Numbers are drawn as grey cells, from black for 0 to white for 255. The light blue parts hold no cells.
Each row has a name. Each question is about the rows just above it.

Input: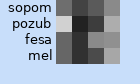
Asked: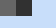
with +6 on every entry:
[108  55]
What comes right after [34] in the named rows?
[61]
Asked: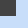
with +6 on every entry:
[73]
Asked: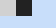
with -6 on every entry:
[203  28]

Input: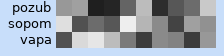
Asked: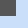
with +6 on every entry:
[93]
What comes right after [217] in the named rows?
[230]

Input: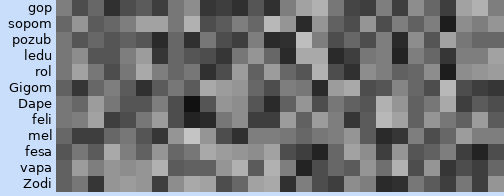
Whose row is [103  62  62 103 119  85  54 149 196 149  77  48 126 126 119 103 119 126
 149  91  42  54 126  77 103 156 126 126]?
mel
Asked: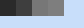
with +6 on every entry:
[ 48  68 125 132]
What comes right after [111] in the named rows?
[177]
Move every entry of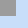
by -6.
[150]
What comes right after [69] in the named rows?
[62]
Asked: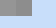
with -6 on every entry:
[143 135]
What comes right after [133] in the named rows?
[103]

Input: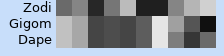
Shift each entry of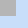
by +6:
[187]
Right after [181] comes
[208]

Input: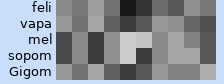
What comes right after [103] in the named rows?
[81]
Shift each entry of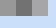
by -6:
[145 109 160]
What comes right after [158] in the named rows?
[115]
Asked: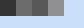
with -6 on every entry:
[ 46 103  83 137]
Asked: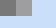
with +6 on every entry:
[127 164]
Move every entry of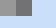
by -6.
[145 109]
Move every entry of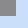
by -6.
[131]

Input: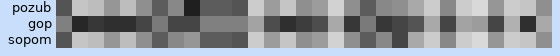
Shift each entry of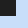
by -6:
[25]
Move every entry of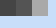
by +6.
[ 75  90 175]
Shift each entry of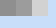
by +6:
[149 162 216]
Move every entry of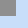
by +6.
[149]
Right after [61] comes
[77]

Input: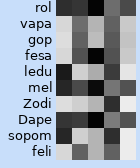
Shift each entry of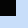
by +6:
[10]
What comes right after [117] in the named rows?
[82]
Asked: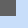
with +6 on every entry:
[103]
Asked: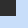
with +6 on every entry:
[52]
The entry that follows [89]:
[195]
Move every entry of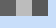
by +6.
[103 194  95]
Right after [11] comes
[117]

